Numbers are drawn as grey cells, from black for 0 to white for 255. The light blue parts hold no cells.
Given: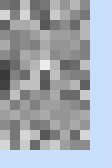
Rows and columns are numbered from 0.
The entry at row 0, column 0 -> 119
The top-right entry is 139
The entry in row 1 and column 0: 213
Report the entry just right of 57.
128
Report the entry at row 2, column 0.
97
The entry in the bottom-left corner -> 213
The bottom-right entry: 139
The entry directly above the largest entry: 182
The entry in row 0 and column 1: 107
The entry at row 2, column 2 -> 170
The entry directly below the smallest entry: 67
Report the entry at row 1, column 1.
128
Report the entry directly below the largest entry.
97
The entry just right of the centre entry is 191
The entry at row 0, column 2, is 191
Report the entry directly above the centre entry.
235

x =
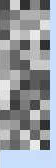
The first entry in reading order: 71
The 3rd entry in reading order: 48
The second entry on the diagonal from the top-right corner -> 176
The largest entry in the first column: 231
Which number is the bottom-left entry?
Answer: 133
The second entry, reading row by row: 212
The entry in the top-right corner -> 60
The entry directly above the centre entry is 82
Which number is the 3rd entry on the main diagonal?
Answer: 144
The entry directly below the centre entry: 60
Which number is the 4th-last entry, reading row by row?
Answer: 100
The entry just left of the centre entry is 188
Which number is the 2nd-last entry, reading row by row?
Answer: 231
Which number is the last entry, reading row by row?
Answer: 60
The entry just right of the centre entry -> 91
